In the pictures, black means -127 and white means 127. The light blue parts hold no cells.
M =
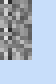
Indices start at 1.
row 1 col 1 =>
-42
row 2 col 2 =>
13
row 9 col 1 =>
17
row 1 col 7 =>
12
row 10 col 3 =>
-59
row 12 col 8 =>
45
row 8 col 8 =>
-26
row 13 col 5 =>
9
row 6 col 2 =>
17
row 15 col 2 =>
60
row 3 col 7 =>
8
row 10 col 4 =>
9
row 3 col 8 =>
-18
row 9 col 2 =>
29
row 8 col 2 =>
96
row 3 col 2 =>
71
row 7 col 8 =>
-38
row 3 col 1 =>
1
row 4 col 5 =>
65
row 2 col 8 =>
-21
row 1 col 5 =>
9
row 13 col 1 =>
57
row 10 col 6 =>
-9
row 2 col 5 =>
-18
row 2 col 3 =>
33
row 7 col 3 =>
-36
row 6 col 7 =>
26
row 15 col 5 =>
61
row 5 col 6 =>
-40
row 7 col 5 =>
13
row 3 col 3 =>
18
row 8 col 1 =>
-47

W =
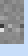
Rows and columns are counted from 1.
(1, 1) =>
14
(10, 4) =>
6
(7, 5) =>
10
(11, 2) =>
-3
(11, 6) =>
9
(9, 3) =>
14
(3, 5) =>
12
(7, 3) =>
46
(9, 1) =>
11
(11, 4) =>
15
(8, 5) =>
39
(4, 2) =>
-3
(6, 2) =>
9
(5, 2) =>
23
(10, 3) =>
11
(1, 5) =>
6
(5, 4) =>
3
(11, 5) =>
6

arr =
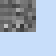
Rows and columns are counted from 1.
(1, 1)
-15
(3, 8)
-32
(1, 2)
0
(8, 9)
0
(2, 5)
-44
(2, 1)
-38
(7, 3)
-17
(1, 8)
-27
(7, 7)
7
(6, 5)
29
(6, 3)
-27
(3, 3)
-18
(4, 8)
6
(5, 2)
0
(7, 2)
64
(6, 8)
-33
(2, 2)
-36
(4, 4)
-18
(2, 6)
-18
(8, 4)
13
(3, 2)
-8
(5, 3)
-2
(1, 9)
3
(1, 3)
-39

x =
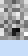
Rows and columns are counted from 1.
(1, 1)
94
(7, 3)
-2
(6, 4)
-12
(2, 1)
49
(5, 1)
37
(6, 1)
54
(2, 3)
15
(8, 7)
40
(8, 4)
-104
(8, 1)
95
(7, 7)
-13
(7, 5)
35
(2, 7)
61
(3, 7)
35
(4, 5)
109
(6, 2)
-33
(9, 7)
125
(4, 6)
11
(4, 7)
64

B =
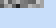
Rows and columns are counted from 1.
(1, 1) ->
-7
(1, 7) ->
-8
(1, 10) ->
68
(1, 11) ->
36
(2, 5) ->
-94
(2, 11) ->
37
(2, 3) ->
46
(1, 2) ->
62

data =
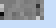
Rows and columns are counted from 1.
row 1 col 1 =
-4
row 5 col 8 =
-1
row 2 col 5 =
14
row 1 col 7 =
-6
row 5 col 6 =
2
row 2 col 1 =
66
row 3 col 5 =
5
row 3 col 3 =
6
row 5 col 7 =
15
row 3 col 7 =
-3
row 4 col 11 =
16
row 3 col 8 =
-2
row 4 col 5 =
-6
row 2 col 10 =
-76
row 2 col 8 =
5
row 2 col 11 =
15
